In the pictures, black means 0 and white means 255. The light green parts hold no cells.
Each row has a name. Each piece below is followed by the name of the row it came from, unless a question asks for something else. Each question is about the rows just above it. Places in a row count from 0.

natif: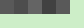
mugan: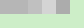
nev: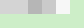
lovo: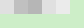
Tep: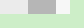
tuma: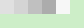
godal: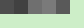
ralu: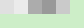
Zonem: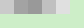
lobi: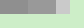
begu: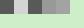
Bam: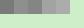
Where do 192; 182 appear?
lovo
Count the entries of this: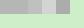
5
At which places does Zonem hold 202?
0
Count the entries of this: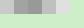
5
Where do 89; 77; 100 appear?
natif
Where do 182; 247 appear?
Tep
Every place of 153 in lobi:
2 3

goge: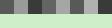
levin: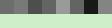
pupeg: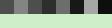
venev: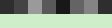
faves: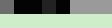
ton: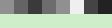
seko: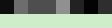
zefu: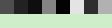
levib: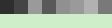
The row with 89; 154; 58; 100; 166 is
goge
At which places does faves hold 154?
5 6 7
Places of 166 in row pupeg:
6
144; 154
levib

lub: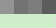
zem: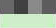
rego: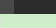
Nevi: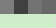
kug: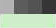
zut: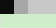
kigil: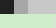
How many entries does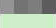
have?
4
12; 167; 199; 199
zut
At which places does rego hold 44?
1 2 3

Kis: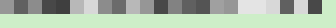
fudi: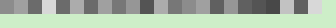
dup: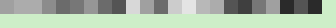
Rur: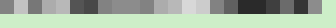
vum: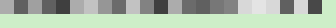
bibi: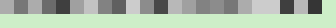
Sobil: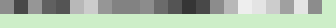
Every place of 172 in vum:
0 5 12
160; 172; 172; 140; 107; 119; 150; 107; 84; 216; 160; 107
dup
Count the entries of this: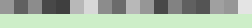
18
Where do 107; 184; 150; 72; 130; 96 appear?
Kis
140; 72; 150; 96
Sobil

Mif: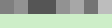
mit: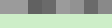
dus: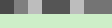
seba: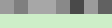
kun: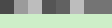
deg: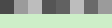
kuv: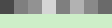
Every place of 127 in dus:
1
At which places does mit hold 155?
0 1 4
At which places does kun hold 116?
6 7
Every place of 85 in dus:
3 4
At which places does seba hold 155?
0 6

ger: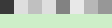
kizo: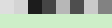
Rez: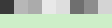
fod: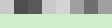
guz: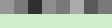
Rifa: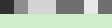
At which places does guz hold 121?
1 4 7
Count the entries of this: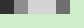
5
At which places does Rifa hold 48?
0
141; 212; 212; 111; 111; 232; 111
Rifa
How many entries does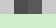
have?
4
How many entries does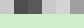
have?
6
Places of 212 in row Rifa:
2 3

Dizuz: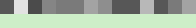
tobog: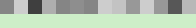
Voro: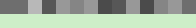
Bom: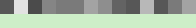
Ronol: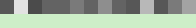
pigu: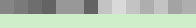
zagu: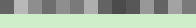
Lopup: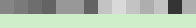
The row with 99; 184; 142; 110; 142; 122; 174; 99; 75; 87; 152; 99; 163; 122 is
zagu
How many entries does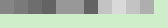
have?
11
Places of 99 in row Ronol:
3 4 6 8
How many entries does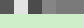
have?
6

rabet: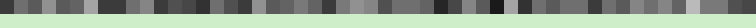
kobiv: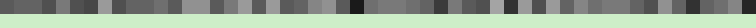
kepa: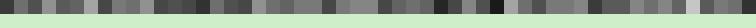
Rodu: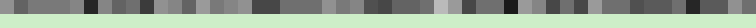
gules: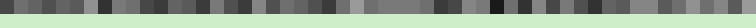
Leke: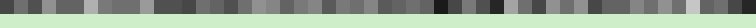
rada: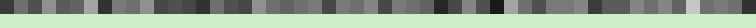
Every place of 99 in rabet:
5 20 22 30 48
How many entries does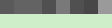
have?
8
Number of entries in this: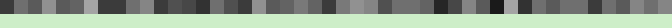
48
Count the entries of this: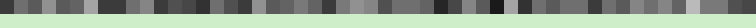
54

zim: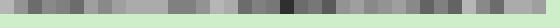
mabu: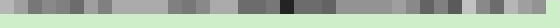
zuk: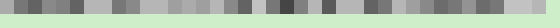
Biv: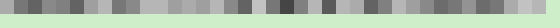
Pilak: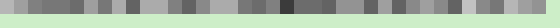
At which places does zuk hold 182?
6 7 10 11 15 22 24 25 28 38
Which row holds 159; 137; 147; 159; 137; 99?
zim
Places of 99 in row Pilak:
9 13 23 26 28 32

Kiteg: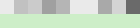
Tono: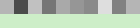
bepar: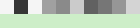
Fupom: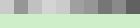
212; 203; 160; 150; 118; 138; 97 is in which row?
Fupom
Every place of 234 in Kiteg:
0 5 6
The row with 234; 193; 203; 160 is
Kiteg
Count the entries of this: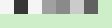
7
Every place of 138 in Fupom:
8
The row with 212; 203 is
Fupom
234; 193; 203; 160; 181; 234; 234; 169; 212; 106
Kiteg

